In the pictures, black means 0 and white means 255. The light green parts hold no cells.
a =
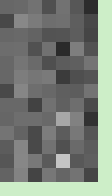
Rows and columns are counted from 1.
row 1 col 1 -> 103
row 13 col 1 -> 99
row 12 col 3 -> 120
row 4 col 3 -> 81
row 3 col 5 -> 84
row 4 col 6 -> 126
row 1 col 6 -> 87
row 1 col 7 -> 44
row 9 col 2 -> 110
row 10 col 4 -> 125
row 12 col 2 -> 135
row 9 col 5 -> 167
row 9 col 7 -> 50
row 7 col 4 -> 104
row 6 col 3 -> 118
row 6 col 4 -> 122
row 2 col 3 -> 123
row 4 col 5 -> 42
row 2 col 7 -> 72
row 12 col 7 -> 95
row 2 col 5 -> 112
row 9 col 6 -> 129
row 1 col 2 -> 105
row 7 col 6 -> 93
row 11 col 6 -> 106
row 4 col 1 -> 109

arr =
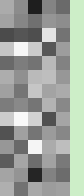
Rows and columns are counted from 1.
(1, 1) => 171
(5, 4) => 185
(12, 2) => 165
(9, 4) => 80
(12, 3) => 109
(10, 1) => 82
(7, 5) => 171
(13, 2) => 148
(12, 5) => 121
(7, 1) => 160
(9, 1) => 204
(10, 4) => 155
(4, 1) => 197
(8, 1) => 124
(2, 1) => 162
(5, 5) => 130
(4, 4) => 87
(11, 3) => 245
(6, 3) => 186
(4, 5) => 157
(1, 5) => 106

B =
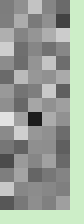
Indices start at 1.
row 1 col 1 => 125
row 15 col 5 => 159
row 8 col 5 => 159
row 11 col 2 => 98
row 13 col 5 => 132
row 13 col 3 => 101
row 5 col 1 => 140
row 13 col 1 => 126
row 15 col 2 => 120
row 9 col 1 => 226
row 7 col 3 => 126
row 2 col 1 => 126
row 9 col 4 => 172
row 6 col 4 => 145
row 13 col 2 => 164
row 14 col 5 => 127
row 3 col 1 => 175
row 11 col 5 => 95
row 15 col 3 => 142
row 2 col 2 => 172

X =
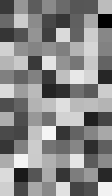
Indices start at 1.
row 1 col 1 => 57
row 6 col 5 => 191
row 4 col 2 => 144
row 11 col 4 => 116
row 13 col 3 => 85
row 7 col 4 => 35
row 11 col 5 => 105
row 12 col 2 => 243
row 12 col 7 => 91
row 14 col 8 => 242
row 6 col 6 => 232
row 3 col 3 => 148
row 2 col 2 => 204
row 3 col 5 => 218
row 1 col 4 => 138
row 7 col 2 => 157
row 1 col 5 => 106
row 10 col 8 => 168
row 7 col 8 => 205
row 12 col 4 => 177
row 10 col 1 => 74
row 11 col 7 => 45
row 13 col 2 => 25
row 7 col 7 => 90
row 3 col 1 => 53
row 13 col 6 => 125
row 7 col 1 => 219
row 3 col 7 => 205
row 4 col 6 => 179
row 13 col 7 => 154
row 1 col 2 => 150
